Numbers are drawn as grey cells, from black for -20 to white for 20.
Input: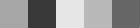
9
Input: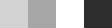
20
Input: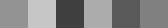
-6
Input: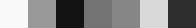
14
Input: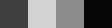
2
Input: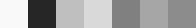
6
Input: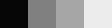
6
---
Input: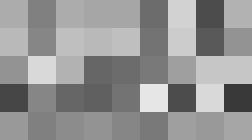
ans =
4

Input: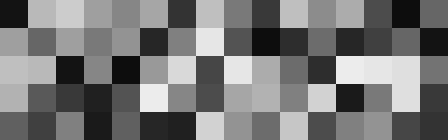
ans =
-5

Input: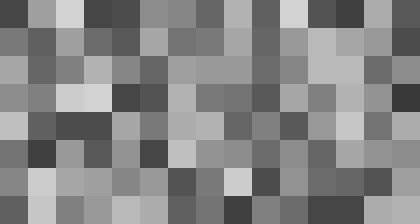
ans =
-5

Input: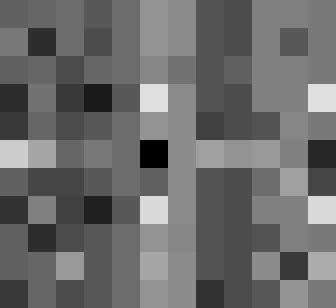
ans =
-11

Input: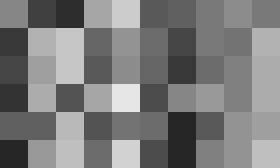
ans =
-14
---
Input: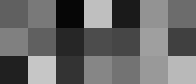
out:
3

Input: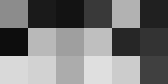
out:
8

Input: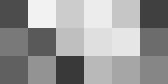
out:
11

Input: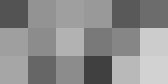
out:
-6

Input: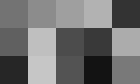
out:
8

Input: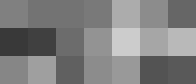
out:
2
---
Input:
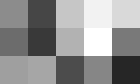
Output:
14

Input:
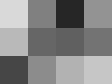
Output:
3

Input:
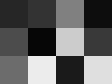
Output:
-18

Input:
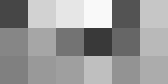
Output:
11

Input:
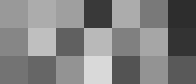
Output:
-13

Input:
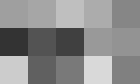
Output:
1

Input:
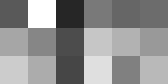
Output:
-3
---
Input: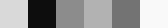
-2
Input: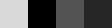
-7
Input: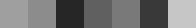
-11
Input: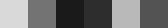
9
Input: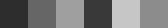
11
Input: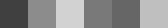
-4
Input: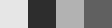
8
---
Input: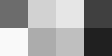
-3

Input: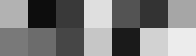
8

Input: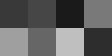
-11

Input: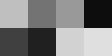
10

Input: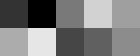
-12

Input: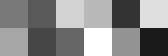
-1

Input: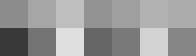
2

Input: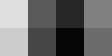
15

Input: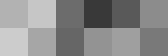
8
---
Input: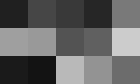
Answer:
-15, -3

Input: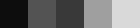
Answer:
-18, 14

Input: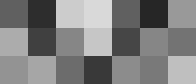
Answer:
-5, 10

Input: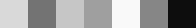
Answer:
14, -18

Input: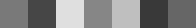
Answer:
-1, -4

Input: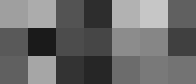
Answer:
5, -2

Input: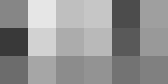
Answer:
1, 0
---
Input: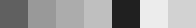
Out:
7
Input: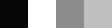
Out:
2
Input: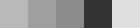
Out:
2
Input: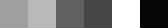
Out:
-5
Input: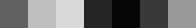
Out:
14
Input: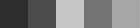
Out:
11
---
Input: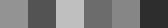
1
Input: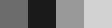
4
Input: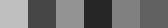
0
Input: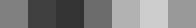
12
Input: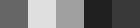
-15
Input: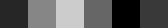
-20
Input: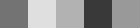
-11
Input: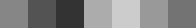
4
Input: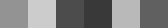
9
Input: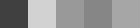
1
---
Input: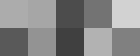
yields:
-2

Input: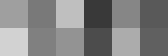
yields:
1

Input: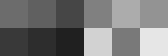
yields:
7

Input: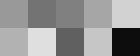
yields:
6

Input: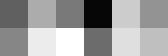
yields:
12

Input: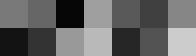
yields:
-10
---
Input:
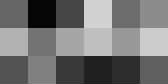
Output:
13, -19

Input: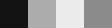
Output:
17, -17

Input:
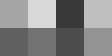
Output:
14, -11

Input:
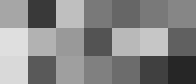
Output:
15, -14

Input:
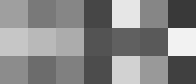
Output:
18, -11

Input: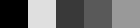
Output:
15, -20

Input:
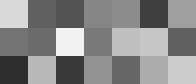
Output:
18, -13

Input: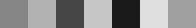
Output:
15, -16
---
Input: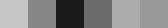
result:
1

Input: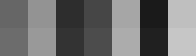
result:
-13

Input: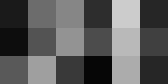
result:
-16

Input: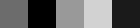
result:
-3

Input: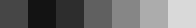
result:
-9

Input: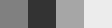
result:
6
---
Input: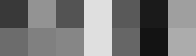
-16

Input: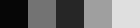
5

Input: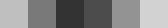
3

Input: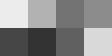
-2

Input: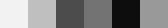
-18

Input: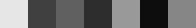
-18

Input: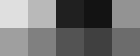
-17
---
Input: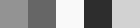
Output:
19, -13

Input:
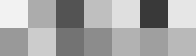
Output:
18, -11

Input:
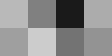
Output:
12, -16

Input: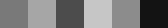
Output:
11, -17

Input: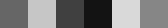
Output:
14, -17

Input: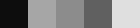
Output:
15, -18

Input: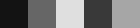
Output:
15, -17

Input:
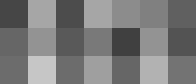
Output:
11, -10
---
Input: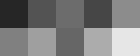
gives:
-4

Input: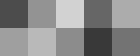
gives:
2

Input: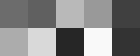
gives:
-14

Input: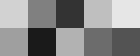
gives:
8

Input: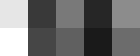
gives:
-5

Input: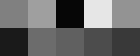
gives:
-5
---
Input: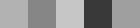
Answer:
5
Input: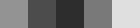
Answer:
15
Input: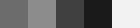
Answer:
18
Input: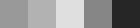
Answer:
-14
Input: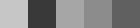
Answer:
-5
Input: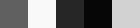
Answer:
13
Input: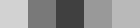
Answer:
9
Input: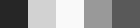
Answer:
-6
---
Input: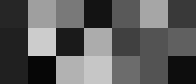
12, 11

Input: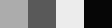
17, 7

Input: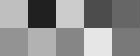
16, 12

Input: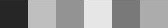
16, 10

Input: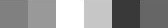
20, 11

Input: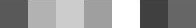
20, 12

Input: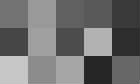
11, 8
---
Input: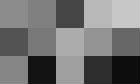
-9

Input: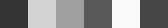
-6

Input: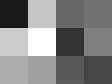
11

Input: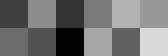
-1

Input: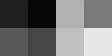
-19

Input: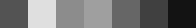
-4

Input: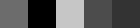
11
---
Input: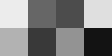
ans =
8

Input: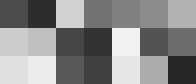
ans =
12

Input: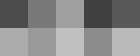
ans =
7

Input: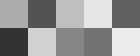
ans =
-12

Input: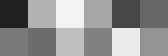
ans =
-1

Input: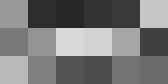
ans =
-1
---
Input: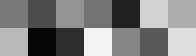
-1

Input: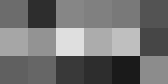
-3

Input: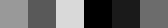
4

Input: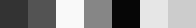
-12

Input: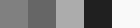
0

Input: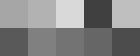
6

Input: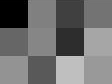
-20

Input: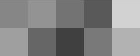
1

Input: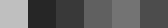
10
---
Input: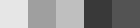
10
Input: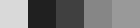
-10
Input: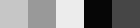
17
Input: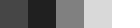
0
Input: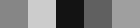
-17
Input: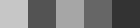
6
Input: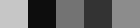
-2
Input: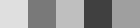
10
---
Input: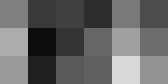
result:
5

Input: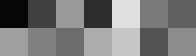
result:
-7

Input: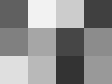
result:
-9

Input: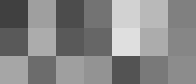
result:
7

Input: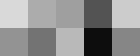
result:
-18

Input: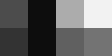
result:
-5

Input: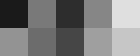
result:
5
